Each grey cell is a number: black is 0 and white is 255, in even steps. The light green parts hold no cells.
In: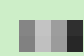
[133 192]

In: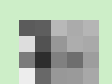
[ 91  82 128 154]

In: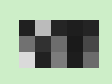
[ 32  49 124]

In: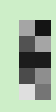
[165 165]

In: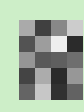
[170 157  95 151]

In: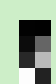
[  2 101]

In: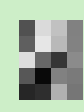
[ 81 230  53 122]

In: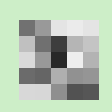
[113 112  40 145  86]
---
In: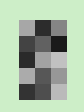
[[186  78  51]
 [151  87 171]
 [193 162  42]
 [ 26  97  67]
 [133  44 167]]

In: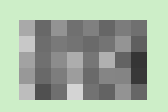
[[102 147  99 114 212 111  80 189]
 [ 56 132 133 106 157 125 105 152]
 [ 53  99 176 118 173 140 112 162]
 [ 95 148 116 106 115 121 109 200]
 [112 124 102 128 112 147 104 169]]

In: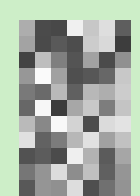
[[147 112  79 221 144 149  88]
 [149  96 192 141 220 148 118]
 [166  91 178 239  75  92  82]
 [193 161 225 183 124  98 224]
 [227 219  76 211 248 136 186]
 [196 125 200 167  60 247 103]
 [204 174 184  96 185 106 121]
 [200 103  87  79 161 250 151]
 [144  75 162  84 127 190  67]
 [ 61 217 204  77  89  74 163]
 [ 94 222 199 240  72  75 173]]

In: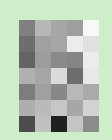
[[139 196  32 192  76]
 [210 167 198 186 174]
 [170 184 136 160 125]
 [232 109 219 166 176]
 [236 133 138 156 100]
 [224 236 166 160 110]
 [248 158 166 182 128]]

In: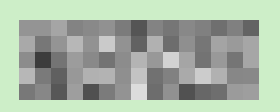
[[158 155 110 103  81 145 109 220 147 123  80 158  87 135 120]
 [136 135 177 204 170 129 113 195 143 179 177 152  96 122 183]
 [166 117 153 115 165 210 152 180 140 115 137 156 116  60 140]
 [166 154 164 118 143 109 177  98 146 202 146 183 148 119 169]
 [ 99 128 111 128 136 118 131  85 123 145 137 131 165 148 148]]

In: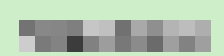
[[159 130 159 107 139 120 157 129  60 131 122 205]
 [174 189 180 143 169 113 192 198 127 134 136 115]]

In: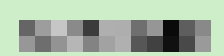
[[154  73  16  65  86 176 162 131 182 147 110 151]
 [137  94  10 150 111 174 175  59 138 198 157 101]]

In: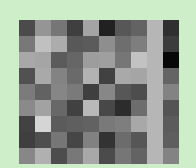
[[131 182  99 118  75 168 120  77 176 135]
 [ 94 182  86 108  51 129  70 118  78  63]
 [ 91 182 168 126 121  98  95  91 213  66]
 [ 84 182 109  44  72 185  65 104 162 138]
 [131 182  77  87 135  63 122 134  98 123]
 [100 182 165 169  65 178 106 131 169  81]
 [  7 182 194 118 159 157 102  91 165 168]
 [ 60 182 126 110 142  91  88 172 192 120]
 [ 47 182  99  87  33 164  63 118 149  75]]
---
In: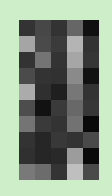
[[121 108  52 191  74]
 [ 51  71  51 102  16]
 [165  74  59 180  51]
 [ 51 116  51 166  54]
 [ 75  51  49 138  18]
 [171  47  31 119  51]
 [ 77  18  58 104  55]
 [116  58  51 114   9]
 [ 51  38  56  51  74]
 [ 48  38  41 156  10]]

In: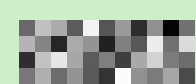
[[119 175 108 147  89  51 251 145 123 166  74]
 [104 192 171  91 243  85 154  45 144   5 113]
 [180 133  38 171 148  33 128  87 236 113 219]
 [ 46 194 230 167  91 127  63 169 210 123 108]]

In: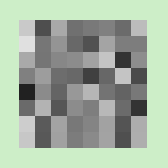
[[199  88 161 124 138 163  79 174]
 [201  78 169 112 121 128 107 188]
 [224 118 148 104  81 164 125 125]
 [169 117 135 140 162 196  51 141]
 [128 157 109 104  64 103 196  74]
 [ 33 139 100 152 182 115  99 120]
 [106 179  86 140 126 184 107  51]
 [205  90 163 120 132 162  84 173]]

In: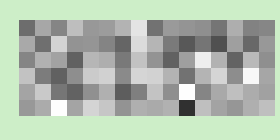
[[152 171 254 164 212 198 147 175 170 177  48 191 163 150 175 191]
 [109 167 133 190 152 156 179 228 114 154 148 143 117 174 130 134]
 [169 111 211 147 149 132 101 219 181 122  88 117  80 159 104 152]
 [133 177 162  97 182 174 121 194 147  97 159 238 178  99 185 143]
 [194 124  97 142 203 209 138 213 210 179 114 180 213 141 248 166]
 [164 201 118  98 144 176  93 127 195 143 254 133 169 191 172 161]]

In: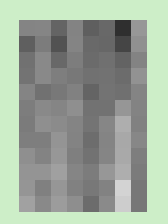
[[161 137 156 142 108 138 205 119]
 [132 133 100 131  95 104  47 151]
 [ 95 124  82 132 105 103  69 144]
 [113 137 104 125 107 112  99 131]
 [115 137 126 120 113 114 108 146]
 [132 113 120 129 100 115 112 132]
 [125 137 133 143 114 114 150 131]
 [123 143 139 132 116 134 174 129]
 [126 126 148 131 109 132 168 135]
 [143 131 151 127 114 133 169 126]
 [148 148 160 133 124 151 174 123]
 [149 128 150 129 120 130 211 119]]

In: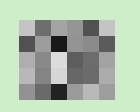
[[146 106  34 155 185 158]
 [196 110 164 149  81 196]
 [ 81 156  24 147 139  91]
 [174 137 220  93 108 163]
 [184 132 214 102 107 172]]
